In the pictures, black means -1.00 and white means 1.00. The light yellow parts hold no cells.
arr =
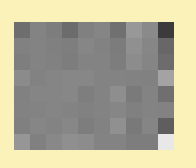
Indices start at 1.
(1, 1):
-0.14
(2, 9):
0.05
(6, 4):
0.03
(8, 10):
0.82
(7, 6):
0.02
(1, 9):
0.08
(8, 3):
0.07
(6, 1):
0.02
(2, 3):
0.00
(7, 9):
0.04
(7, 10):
-0.26
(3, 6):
0.03
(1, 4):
-0.15
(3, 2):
0.03
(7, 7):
0.13
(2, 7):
-0.03
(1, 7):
-0.12
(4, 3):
0.04
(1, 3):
-0.02
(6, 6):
0.03
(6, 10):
0.02
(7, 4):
0.06
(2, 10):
-0.19
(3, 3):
0.01
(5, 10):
-0.13
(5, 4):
0.06

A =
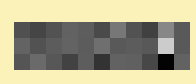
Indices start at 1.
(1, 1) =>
-0.37
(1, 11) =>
-0.30
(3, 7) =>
-0.23
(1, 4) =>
-0.23
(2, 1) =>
-0.22
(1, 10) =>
0.06
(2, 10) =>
0.60
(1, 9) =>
-0.49
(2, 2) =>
-0.36
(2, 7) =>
-0.30
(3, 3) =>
-0.32

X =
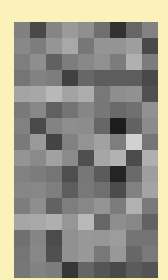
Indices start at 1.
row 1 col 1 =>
0.00
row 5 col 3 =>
0.44
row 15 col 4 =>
0.14
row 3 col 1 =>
-0.01
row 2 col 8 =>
0.24
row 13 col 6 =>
-0.20
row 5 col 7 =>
0.11
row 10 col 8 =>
-0.17
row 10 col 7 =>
-0.72
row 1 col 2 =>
-0.43
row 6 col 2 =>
0.07
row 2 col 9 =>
-0.43
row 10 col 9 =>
0.24
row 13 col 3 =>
0.37
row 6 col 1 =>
-0.05
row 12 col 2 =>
0.11
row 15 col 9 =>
-0.04
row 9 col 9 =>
0.37
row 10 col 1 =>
0.01
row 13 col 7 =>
0.11
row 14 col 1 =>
-0.12
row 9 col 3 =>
0.26
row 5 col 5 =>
0.36
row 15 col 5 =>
0.19
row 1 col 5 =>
0.12
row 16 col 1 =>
-0.07
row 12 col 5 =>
0.06
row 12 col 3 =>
-0.23
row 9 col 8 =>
-0.41
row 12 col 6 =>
0.16
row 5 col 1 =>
0.29
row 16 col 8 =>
-0.29
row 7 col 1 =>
0.01
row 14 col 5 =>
0.19
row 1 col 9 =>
0.02

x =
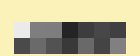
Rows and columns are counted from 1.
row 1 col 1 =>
0.84
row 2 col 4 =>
-0.55
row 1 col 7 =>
-0.50
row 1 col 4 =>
-0.72
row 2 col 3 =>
-0.36

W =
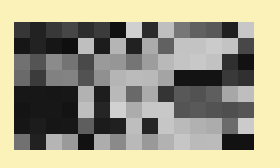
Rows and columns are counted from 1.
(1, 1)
-0.58
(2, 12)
0.53
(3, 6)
0.21
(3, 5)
-0.43
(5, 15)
0.49
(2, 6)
-0.78
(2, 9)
0.34
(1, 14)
-0.75
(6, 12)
-0.30
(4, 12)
-0.85
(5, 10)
-0.59
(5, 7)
0.45
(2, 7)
0.42
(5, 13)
-0.26
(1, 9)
-0.66
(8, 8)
0.45
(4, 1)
-0.17
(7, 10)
0.55
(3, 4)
-0.09
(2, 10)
-0.24
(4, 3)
0.01
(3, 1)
-0.11
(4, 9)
0.45
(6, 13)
-0.35
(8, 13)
0.47
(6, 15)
-0.33
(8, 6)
0.36
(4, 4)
0.03
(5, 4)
-0.82
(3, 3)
0.09
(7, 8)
0.49
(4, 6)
0.13

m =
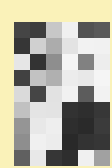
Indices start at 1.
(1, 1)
-0.46
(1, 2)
-0.52
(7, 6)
-0.54
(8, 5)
-0.60
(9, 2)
0.82
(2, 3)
0.35
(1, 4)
0.88
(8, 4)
-0.68
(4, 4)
0.85
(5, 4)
0.89
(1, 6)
-0.30
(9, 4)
-0.64
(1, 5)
-0.36
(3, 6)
0.86
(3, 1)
0.80
